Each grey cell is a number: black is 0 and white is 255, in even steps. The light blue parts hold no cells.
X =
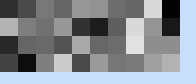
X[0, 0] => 48
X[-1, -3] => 123
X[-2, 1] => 101
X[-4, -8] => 120
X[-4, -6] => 151
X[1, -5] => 28
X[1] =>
[179, 126, 113, 151, 50, 28, 95, 217, 149, 24]
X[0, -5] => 146
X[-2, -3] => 225
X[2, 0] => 40
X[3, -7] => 203
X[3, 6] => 118

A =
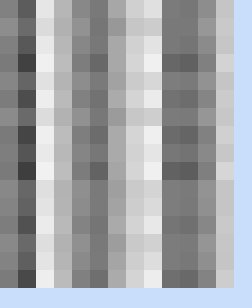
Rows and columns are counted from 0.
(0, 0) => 129
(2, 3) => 183
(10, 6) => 159
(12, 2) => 235
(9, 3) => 189
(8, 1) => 85
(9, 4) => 124
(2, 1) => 88
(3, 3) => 188
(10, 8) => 212
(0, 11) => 141
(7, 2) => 239
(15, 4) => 128
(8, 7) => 210
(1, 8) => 204
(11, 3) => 180
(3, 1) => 65
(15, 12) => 205
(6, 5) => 120
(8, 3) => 184
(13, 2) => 222
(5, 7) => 212
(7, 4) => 126
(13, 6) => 157
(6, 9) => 123
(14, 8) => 221
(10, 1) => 103
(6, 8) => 206
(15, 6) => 171
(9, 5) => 99
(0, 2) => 230
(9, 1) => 62
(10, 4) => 143
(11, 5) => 122

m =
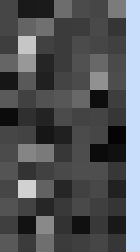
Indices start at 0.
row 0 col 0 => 70
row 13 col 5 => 70
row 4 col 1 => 89
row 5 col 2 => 82
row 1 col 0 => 70
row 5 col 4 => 104
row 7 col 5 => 70
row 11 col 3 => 57
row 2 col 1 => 198
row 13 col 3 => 59
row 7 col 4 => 75
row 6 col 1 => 47
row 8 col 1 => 133
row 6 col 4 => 67
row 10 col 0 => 70
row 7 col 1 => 67
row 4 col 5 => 145
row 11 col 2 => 38
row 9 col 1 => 51
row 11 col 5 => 63
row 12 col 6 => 24
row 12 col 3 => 50
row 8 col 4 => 77
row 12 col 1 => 18
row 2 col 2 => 65
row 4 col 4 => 75
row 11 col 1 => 67
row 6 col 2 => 35
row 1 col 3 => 59
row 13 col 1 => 59

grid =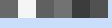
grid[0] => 105
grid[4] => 60
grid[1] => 245

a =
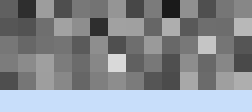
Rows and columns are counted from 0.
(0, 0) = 96
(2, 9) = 104
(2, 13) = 85
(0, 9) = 26
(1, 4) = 142
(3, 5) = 135
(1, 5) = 46
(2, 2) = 113
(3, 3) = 124
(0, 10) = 144
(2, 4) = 90
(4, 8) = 85
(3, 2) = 159
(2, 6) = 79
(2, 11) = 197
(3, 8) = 120
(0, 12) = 118
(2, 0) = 119
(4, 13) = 174
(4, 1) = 118
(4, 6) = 141

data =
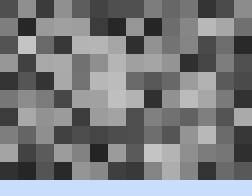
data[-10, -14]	79
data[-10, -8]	79
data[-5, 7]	179
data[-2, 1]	66
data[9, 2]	84
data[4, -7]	106
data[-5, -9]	161
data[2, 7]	47
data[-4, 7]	78
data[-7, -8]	181
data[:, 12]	[75, 167, 110, 125, 90, 122, 84, 107, 118, 106]
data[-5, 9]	145
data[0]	[79, 143, 59, 144, 93, 67, 79, 80, 125, 103, 117, 51, 75, 140]
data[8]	[164, 66, 91, 156, 130, 36, 155, 90, 196, 180, 143, 124, 118, 47]
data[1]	[126, 39, 154, 160, 158, 60, 39, 150, 37, 109, 134, 184, 167, 112]
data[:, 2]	[59, 154, 105, 168, 52, 123, 146, 143, 91, 84]
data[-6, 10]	156
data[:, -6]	[125, 37, 146, 165, 87, 48, 128, 110, 196, 132]
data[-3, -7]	78
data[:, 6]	[79, 39, 166, 181, 188, 191, 163, 77, 155, 63]
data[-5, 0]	119
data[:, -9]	[67, 60, 181, 143, 183, 161, 156, 69, 36, 136]
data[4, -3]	178
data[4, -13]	85
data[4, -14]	51
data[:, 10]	[117, 134, 132, 47, 156, 187, 98, 148, 143, 133]
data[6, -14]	60

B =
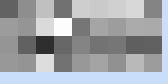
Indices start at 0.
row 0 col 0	98
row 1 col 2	218
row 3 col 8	156
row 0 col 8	132
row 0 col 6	208
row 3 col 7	185
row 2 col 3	103
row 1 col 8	170
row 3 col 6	145

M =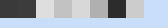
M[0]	58
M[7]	204
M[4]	216
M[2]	222

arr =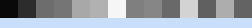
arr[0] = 9
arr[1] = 44
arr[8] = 134
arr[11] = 96

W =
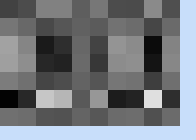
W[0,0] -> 66
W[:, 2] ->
[129, 73, 26, 39, 69, 198, 84]
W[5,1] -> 40
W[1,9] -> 106
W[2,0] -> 162
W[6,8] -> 80
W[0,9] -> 79
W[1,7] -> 108
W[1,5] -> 91
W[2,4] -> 103
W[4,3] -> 77
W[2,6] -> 148
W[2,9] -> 131
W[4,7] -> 114
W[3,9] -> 135
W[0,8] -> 138
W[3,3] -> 34
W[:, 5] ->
[119, 91, 67, 55, 85, 151, 87]
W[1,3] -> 86
